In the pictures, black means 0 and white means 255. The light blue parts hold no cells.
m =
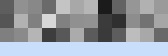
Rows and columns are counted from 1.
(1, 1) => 94
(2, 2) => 178
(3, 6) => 171
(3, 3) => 181
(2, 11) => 114
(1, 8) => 27
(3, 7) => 91
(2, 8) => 59
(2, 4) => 215
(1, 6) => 168
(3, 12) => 104

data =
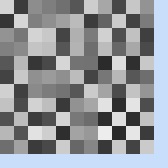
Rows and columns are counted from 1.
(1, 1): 212
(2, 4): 143
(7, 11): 149
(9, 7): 108
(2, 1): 53
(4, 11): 74
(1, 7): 205
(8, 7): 166
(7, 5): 115
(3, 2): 119
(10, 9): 42
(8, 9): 44
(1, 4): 126
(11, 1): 110
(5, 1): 87
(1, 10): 199
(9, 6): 120
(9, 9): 222
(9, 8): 45
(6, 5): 143
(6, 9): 183
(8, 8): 226
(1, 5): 112
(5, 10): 47
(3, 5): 68
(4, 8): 188
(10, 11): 59
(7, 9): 75
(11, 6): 103
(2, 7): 60
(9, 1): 81
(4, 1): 128
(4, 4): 190

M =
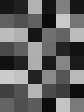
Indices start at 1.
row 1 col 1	23
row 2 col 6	116
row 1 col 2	32
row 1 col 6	21
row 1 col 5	128
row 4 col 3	175
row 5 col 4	26
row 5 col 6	26
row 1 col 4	21
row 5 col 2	33
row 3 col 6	187
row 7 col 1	63
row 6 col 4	138
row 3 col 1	188
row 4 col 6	18

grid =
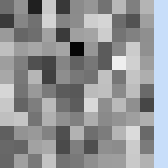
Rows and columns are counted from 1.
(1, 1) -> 109
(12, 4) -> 195
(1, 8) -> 114
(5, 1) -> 158
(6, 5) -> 142
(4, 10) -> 203
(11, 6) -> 127
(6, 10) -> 196
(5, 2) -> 127
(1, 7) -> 150
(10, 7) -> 110
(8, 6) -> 92
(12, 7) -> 143
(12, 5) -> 114
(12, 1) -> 102
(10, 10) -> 219
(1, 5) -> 56
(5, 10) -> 208
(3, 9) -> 116
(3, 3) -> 110
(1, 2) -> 146
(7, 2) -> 116
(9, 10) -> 159
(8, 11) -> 70
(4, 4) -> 154
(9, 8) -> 138
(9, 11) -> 175
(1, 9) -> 184
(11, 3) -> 162
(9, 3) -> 116
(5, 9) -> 239
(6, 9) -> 118
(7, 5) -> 91
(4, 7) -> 150
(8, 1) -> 200

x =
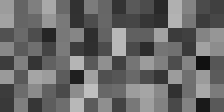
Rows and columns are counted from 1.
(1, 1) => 156
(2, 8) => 103
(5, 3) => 52
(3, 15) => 132
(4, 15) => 162
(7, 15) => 168
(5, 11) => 156
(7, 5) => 74
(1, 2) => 100
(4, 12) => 117
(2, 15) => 60
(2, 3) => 105
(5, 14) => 133
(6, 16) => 91
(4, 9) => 184
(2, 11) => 54
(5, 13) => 77
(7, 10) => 157
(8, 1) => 57
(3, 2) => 106
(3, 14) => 64
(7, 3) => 139
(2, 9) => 68
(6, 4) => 156
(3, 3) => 77
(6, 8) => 80
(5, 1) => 60
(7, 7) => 191
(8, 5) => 110
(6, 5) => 92
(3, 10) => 96
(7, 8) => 103
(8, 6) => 184
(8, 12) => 130

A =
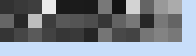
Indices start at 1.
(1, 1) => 50
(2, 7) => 77
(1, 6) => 27
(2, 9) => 99
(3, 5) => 54
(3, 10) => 67
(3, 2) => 70
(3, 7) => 37
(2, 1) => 102
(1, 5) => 26

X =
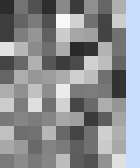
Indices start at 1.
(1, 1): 44
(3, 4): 96
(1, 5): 137
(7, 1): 173
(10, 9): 175
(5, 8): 189
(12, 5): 188
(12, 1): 122
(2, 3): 123
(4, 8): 179
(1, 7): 143
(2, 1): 62
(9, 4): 134
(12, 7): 81
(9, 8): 93
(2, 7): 112
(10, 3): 114
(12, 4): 134
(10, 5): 103
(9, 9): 164
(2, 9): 205
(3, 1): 61
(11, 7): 113
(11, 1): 169
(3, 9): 113
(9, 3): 124
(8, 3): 223
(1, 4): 45
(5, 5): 60
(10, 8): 207
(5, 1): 68
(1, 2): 115
